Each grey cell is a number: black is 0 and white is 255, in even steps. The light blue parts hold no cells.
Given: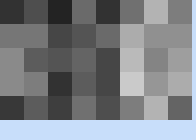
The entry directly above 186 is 172
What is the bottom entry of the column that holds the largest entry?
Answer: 125
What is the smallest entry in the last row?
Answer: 56
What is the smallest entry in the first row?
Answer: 35
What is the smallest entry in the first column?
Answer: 50
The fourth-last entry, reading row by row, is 78
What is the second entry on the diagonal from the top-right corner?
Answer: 144
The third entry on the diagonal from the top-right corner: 186
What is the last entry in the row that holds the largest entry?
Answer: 172
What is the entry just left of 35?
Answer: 78
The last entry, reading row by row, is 100
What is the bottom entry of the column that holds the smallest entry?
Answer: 62

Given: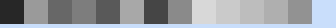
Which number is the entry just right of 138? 216
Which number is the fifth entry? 89
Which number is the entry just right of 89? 168
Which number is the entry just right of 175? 146

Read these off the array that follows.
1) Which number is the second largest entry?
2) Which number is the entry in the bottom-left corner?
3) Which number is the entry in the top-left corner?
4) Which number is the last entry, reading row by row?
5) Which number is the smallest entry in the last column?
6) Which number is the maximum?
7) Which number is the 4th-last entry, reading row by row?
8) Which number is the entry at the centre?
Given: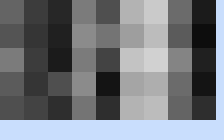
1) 201
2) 79
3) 100
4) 45
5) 12
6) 209
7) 179
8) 66
